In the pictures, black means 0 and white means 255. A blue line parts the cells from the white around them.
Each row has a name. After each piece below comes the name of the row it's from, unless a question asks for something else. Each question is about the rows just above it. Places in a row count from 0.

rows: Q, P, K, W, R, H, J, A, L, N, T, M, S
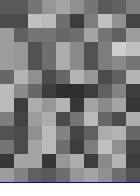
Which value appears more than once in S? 110
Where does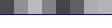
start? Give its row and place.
N, 1
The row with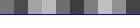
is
T
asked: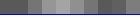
Q
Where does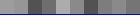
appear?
R
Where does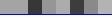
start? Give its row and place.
M, 1
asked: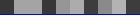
M

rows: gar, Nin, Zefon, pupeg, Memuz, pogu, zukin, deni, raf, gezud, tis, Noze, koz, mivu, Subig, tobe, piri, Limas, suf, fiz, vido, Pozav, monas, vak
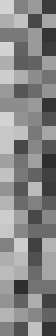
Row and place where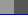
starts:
zukin, 0
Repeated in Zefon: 121

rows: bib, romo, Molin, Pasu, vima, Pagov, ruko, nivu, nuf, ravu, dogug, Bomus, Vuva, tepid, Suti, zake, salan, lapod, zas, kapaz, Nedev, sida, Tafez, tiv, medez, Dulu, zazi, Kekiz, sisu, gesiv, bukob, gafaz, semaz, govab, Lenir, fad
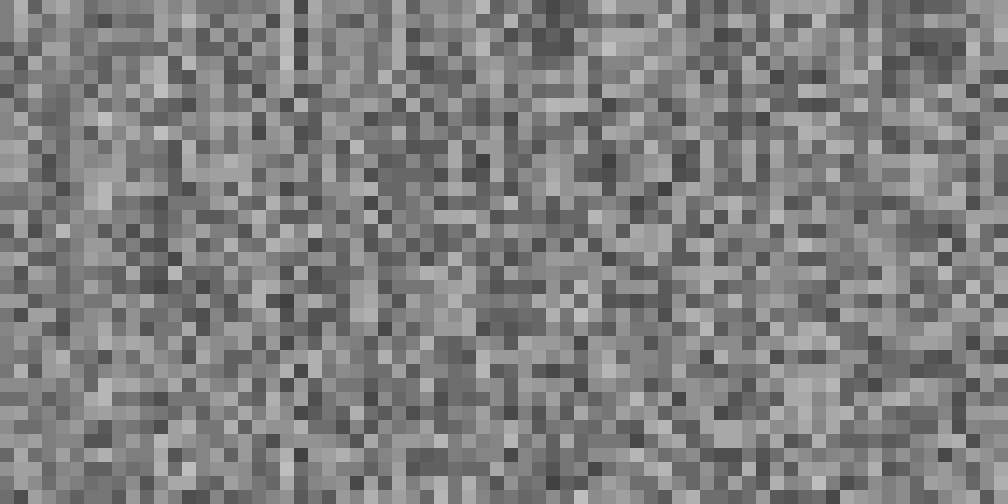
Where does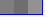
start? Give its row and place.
tiv, 68
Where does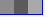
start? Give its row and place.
gesiv, 39
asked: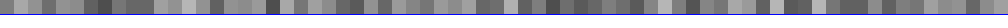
romo

